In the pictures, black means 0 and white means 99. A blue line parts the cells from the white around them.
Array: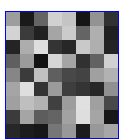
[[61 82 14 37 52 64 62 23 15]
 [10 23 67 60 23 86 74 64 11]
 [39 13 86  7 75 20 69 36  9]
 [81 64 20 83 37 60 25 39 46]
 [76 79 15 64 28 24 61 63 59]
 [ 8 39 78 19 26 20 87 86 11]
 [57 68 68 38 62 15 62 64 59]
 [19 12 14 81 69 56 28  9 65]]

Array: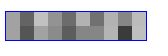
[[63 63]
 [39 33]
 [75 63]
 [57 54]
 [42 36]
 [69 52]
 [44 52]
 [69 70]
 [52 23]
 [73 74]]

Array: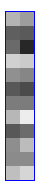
[[70 37 41 81 56 34 48 71 34 55 54 74]
 [61 35 15 79 52 29 48 92 42 73 54 83]]

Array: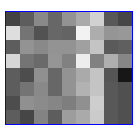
[[26 86 36 83 36 36 30 36]
 [36 45 57 45 30 45 56 27]
 [53 32 53 41 56 53 54 51]
 [40 40 57 58 40 40 52 36]
 [57 39 57 50 57 57 49 61]
 [66 94 62 92 66 69 56 66]
 [81 67 76 50 76 76 80 79]
 [34 58 35 68 33 34 34 34]
 [27 59 37 52  9 31 31 31]]

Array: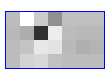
[[73 72 73 73]
 [99 67 76 82]
 [79 19 90 84]
 [56 92 88 75]
 [74 73 72 73]
 [74 72 68 73]
 [74 72 70 73]]

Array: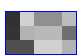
[[19 20 31]
 [81 69 31]
 [56 72 81]
 [56 72 81]
 [73 43 69]]

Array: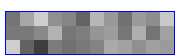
[[45 47 80]
 [65 47 38]
 [80 53 24]
 [56 69 48]
 [52 46 44]
 [39 49 47]
 [71 58 51]
 [59 61 66]
 [44 46 63]
 [60 68 56]
 [55 45 62]
 [78 63 60]]
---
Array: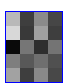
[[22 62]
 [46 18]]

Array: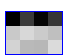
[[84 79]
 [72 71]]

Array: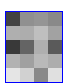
[[67 74]
 [39 68]]

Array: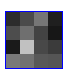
[[43 26]
 [75 28]]

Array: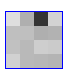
[[74 68]
 [72 80]]

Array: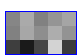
[[65 55]
 [10 27]]

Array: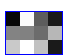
[[50 42]
 [99 75]]
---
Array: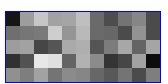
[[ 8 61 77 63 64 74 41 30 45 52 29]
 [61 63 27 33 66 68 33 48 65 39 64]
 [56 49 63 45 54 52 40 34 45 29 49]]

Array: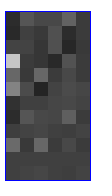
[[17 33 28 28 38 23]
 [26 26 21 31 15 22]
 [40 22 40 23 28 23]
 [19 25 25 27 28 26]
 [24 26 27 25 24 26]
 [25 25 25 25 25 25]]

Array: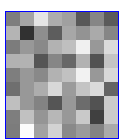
[[49 64 89 67 62 34 52 35]
 [48 59 53 69 74 93 59 85]
 [49 59 53 69 75 94 59 84]
 [74 59 51 33 59 42 32 79]
 [48 98 63 82 53 60 51 66]]

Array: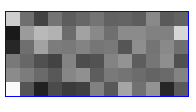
[[80 43 26 45 36 40 45 38 39 36 53 35 38]
 [15 43 63 48 47 51 46 47 33 55 45 53 43]
 [54 48 41 34 52 56 36 47 45 42 39 41 51]]

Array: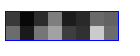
[[22  3 17 49 11 16 41 38]]

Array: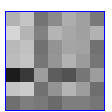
[[69 76 45 54 67 62 47]
 [72 75 44 57 64 63 44]
 [11 22 61 36 32 46 61]
 [43 49 47 41 49 49 46]]
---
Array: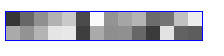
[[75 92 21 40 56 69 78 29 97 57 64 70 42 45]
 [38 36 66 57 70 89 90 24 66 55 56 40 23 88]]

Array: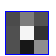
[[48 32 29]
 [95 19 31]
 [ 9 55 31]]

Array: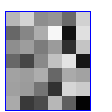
[[41 81 71 82 55 58]
 [ 7 87 40 52 67 96]
 [18 76 55 61 48 60]
 [88  9 40 27 53 75]
 [66 63 63 61 67 40]
 [83 79 62 60 45 19]
 [37  1 66 22 29 71]]

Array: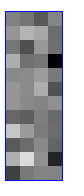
[[34 52 50 45]
 [65 42 58 70]
 [59 43 46 31]
 [46  0 67 44]
 [61 47 53 54]
 [67 32 58 54]
 [51 56 58 53]
 [49 41 40 37]
 [48 42 77 60]
 [53 39 35 42]
 [56 14 68 85]
 [51 51 25 47]]

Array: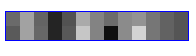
[[38 33 41 63 39 14 32 66 51 42 54 57 46]
 [38 33 35 63 40 14 34 77 51  6 54 82 46]]

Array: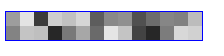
[[50 73 61 88 23 80 75 83 36 53 56 31 42 52]
 [84 81 51 76 74 15 47 65 41 89 76 26 15 48]]
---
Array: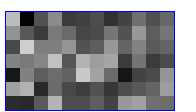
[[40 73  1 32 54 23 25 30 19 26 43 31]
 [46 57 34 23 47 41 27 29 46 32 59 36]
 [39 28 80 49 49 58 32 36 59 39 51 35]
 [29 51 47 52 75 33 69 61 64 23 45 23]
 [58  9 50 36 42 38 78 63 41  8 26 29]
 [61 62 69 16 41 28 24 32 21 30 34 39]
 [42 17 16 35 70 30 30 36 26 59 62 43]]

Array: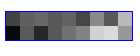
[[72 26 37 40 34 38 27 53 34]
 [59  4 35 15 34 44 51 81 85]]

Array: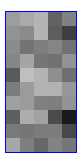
[[50 61 66 70 38]
 [24 57 54 70 36]
 [44 54 45 49 52]
 [57 52 64 46 44]
 [43 35 74 70 55]
 [59 48 60 69 69]
 [57 62 60 50 49]
 [10 37 67 63 29]
 [28 47 46 48 48]
 [46 65 49 40 51]]

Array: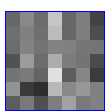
[[26 40 53 42 77 40 49]
 [30 43 50 43 73 40 49]
 [45 42 51 45 51 50 46]
 [29 32 60 42 67 48 45]
 [23 45 47 39 87 36 52]
 [50 57 22 18 72 53 59]
 [50 36 47 31 49 63 47]]

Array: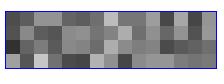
[[58 30 36 57 57 39 36 43 73 46 46 61 28 65 27]
 [59 32 53 36 33 54 56 45 51 67 43 56 40 57 32]
 [43 19 39 48 35 53 51 42 67 54 49 51 29 35 38]
 [47 62 33 77 44 29 27 69 56 27 54 58 58 48 45]]

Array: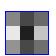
[[41 52 28]
 [76 90 12]
 [43 57 28]]

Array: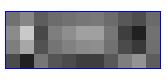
[[41 44 52 36 42 44 46 47 42 34 30]
 [44 54 78 28 49 55 62 62 46 24 13]
 [43 49 65 32 45 50 54 55 44 29 22]
 [36 29 13 46 33 29 24 24 34 49 57]]

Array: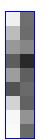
[[43 93]
 [42 73]
 [52 59]
 [16 36]
 [37 61]
 [41 32]
 [38 82]
 [57 96]
 [41 97]]
